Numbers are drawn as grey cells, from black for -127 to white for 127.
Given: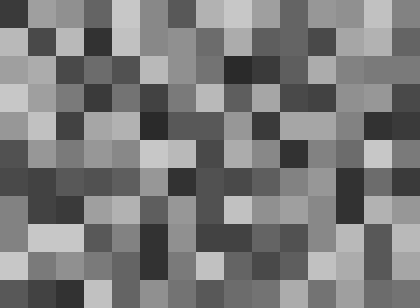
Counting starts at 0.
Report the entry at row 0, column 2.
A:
16
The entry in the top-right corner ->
2
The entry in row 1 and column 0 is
57
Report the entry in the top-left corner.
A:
-69
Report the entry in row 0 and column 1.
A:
31
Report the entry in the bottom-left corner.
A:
-39
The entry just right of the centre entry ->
44
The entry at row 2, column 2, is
-54
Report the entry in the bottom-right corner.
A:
-12
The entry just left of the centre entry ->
57
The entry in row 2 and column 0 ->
31
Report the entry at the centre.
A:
-54
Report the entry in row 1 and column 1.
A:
-54
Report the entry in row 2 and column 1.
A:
44
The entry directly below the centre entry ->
-46

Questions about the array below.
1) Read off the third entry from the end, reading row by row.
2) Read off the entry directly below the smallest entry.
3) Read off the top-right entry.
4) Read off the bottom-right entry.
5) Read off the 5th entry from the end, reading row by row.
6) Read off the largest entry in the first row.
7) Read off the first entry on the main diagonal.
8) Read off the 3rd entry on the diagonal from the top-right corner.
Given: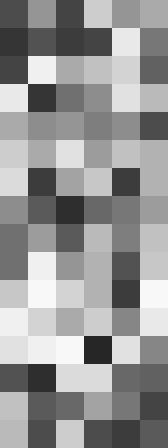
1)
-51
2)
91
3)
42
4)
-37
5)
-51
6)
77
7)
-51
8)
65

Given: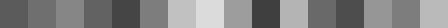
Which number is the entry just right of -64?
52
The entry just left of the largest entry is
65
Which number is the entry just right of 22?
-2

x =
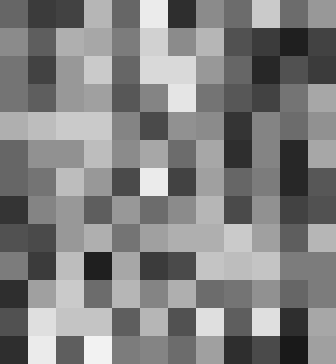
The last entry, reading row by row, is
32
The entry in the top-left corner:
-25
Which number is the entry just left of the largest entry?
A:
-33
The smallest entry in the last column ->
-68
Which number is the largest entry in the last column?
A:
54
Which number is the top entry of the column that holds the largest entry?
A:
54
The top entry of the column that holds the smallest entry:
-19
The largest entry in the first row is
107
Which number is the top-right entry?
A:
24
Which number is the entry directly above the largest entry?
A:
68
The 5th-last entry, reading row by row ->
32
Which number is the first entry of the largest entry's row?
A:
-81
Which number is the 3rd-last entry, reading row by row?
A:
-53
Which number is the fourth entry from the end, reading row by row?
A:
-81
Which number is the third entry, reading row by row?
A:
-61
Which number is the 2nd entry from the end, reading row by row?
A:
-102
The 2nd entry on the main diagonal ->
-33
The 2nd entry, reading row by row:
-68

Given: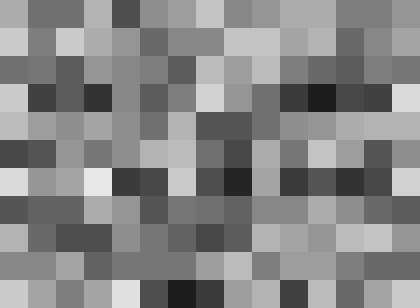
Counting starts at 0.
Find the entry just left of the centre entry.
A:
59
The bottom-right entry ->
74
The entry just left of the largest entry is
36
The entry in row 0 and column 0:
44
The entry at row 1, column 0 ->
74
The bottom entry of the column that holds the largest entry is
36
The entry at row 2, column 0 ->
-15
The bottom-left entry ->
74
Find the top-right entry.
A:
21
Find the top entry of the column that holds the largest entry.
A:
51
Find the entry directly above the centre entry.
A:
-42
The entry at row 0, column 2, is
-15
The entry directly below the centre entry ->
-49
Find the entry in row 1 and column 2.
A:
74
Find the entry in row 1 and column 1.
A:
-1
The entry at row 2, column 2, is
-35
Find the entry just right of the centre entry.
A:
-55

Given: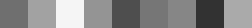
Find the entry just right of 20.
-49
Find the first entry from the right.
42
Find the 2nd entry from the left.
34

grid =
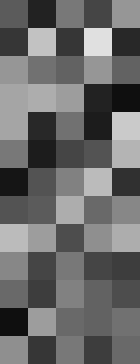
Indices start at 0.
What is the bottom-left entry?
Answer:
15
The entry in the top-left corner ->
-36
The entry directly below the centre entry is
45
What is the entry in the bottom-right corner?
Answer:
-22
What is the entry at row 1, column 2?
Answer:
-73
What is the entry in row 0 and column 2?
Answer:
-7
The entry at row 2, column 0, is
22
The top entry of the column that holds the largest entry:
-58
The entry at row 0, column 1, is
-93
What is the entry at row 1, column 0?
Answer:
-73
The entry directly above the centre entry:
-58
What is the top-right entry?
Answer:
22
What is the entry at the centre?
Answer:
1
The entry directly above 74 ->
-112

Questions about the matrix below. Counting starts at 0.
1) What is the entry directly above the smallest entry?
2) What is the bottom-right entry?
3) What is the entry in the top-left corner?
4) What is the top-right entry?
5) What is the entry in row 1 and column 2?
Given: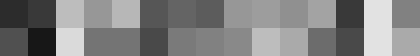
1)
-70
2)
42
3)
-83
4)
1
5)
90

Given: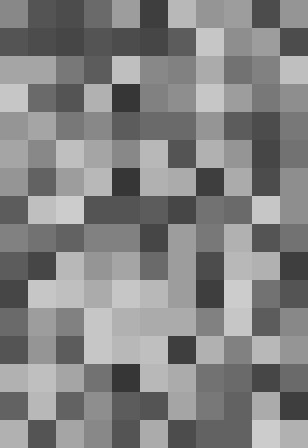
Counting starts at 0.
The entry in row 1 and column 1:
-51
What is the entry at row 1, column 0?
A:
-43
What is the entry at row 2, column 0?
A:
37
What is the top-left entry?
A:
8
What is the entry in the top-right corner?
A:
21
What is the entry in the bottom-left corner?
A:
49
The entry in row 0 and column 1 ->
-43
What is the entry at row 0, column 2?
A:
-51
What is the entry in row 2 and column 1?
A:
37
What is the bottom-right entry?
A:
49
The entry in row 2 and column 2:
-7
